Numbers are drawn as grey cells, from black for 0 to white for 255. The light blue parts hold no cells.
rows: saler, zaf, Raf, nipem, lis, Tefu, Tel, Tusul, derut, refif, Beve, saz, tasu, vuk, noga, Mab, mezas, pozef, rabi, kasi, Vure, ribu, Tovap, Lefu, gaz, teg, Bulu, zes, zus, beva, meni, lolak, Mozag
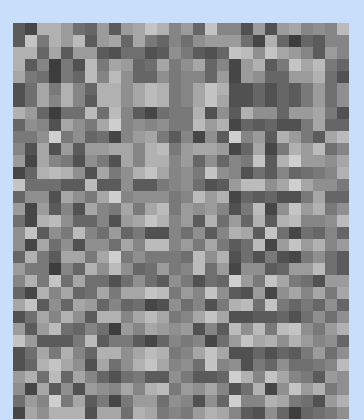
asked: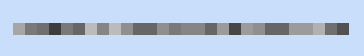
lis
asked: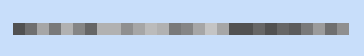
zes
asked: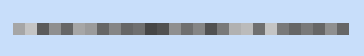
Lefu

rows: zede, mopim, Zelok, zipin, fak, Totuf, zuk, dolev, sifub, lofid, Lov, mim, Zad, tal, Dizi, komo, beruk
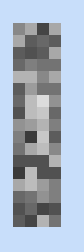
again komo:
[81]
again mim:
[81]
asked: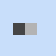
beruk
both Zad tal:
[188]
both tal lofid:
[127]
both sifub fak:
[179]

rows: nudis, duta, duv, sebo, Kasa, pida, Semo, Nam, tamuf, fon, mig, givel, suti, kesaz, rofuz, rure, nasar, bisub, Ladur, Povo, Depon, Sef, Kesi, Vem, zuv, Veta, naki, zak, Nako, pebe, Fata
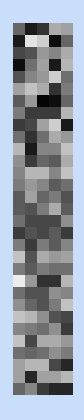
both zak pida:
[123]
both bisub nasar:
[71]
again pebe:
[161]
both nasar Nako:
[71]

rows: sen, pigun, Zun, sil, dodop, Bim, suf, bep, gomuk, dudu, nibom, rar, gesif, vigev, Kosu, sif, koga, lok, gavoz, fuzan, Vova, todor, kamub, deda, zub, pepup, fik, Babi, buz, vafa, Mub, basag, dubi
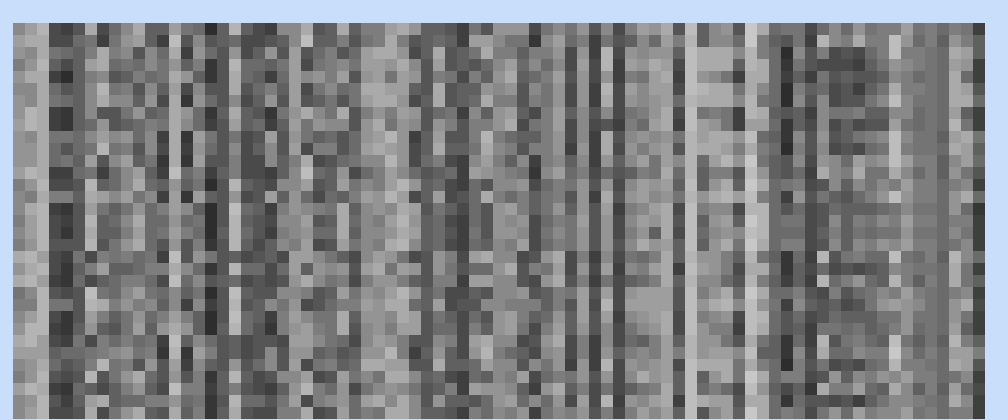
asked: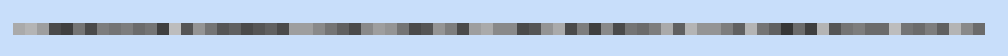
fuzan
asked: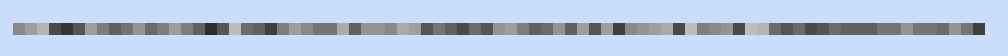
zub
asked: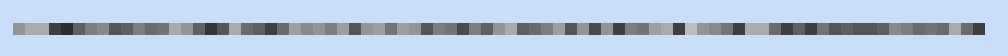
dodop
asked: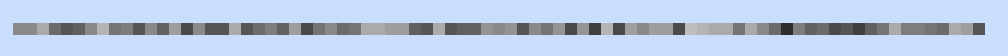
Bim

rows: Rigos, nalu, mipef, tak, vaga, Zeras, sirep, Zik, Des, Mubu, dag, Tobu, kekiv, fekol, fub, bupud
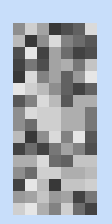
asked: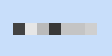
fekol
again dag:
[66]
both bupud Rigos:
[207]
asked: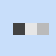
fekol
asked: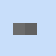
Tobu

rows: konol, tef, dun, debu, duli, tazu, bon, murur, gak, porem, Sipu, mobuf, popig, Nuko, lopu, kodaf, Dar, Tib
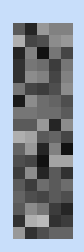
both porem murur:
[90]
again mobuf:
[164]

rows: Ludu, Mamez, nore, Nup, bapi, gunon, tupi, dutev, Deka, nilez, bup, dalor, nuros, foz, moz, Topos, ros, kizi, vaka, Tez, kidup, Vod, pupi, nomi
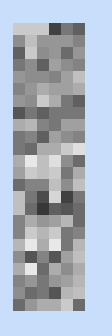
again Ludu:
[202]
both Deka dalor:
[172]
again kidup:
[172]
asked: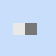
vaka
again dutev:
[119]

